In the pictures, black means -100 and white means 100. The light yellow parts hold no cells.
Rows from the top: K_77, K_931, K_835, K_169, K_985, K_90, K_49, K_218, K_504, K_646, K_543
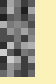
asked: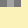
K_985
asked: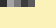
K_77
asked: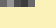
K_543

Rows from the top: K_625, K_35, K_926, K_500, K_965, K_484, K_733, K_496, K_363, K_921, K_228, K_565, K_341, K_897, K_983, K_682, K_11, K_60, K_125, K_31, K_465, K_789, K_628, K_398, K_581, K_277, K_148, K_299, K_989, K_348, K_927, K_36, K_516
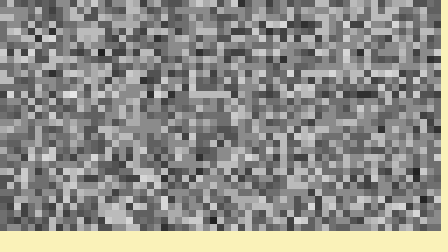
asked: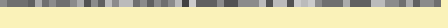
K_31
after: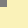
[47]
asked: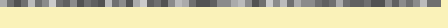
K_789
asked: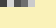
K_496
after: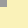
[9]

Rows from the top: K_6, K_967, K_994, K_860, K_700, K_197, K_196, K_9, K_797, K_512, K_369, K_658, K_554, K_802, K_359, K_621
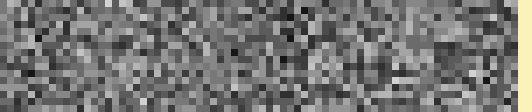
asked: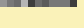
K_554
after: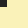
[-16]
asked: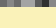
K_967
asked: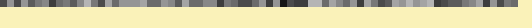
K_797
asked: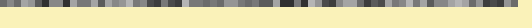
K_700
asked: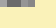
K_797
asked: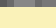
K_6

